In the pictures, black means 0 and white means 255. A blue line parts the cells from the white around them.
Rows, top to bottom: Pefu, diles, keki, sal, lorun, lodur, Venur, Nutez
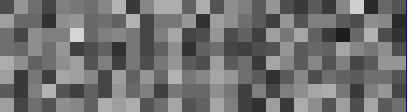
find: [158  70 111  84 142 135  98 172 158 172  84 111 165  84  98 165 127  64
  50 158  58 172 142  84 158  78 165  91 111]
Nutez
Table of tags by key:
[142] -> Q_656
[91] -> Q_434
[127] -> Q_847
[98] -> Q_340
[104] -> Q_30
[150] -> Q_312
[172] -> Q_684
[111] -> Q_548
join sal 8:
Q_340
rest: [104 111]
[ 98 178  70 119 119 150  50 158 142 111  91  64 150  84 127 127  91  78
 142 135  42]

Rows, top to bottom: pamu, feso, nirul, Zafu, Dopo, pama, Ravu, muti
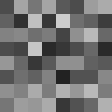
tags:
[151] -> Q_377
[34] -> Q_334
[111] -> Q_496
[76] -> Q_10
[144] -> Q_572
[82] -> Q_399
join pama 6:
Q_399
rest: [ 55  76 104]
[42]
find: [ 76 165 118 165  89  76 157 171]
pamu
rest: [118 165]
[ 89  76 157 171]

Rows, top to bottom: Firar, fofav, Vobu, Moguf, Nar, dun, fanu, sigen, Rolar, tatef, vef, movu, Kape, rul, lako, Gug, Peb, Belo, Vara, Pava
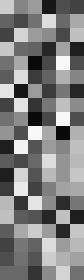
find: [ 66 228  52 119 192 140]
sigen
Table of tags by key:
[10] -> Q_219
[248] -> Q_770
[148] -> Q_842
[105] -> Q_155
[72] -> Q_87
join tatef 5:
Q_219
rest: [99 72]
[113 220 105 169]
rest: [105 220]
[148 185]
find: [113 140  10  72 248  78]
Rolar
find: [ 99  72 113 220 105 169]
fofav
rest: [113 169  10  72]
[248  78]

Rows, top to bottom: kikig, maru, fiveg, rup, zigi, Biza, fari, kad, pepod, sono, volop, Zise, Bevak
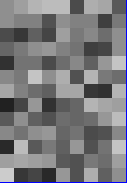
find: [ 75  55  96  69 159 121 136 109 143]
fiveg
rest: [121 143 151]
[129 115  63  69 143]
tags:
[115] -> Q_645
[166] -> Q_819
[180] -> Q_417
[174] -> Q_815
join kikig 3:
Q_417
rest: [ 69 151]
[ 49  89 102 180 166 159]

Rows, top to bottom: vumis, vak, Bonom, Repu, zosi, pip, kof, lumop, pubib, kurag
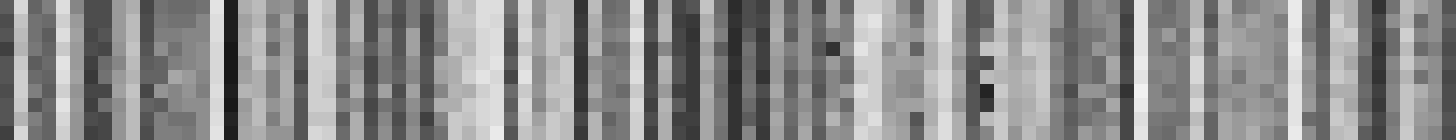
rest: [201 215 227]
[ 93 215 142 180 201  51 142 127 120 215  64 180  85  57 174 120  51 107
  64 154 114 148 107 154 114 207 207 161 161 154 174 207 148  85  77 187
 167 174 195 127 100 120 107 167  71 234 134 134 120 215 120 161 142 154
 148 127 227 154 100 195 167 100  57 134 201 154 142  85]
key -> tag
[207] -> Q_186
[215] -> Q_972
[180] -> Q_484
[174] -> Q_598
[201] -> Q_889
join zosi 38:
Q_972

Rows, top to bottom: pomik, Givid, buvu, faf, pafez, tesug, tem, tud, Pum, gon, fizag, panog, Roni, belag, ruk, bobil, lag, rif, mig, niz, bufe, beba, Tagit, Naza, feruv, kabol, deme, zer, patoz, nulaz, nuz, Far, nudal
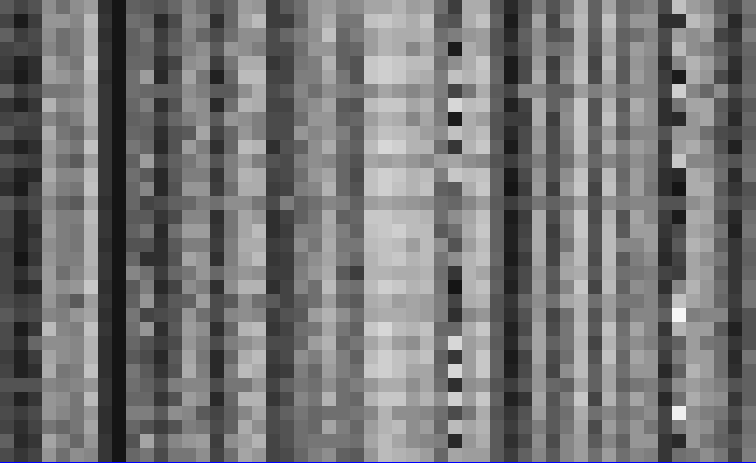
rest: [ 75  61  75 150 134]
[118 150  47  21 126 126  90 142 134  90  68  97 134 165  75  97 118 103
 111 111 118 134 179 142 142 134 111  75 118 172  83  54  83 157  90 111
 172 111 134 111 126 142  68 239 142 126 118  75 118]
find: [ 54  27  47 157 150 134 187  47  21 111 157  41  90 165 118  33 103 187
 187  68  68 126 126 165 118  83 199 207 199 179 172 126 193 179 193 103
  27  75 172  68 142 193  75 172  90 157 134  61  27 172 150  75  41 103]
tesug
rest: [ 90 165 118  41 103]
[172 187  61  75 142 126 165 126  97 187 207 193 179 193  97  54 157 199
  97  27  68 165  75 111 187  83 193 103 165 150  61 126 157 157 111  41
 118]
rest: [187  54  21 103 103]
[ 54  83 157 142  41 103 179 179  54  75 134 118 179 111 103 179 199 199
 157 179 142 207 157 199  97  33  54 165  83 126 199  68 179 118 165 134
  41 111 172 150 142  54  97]

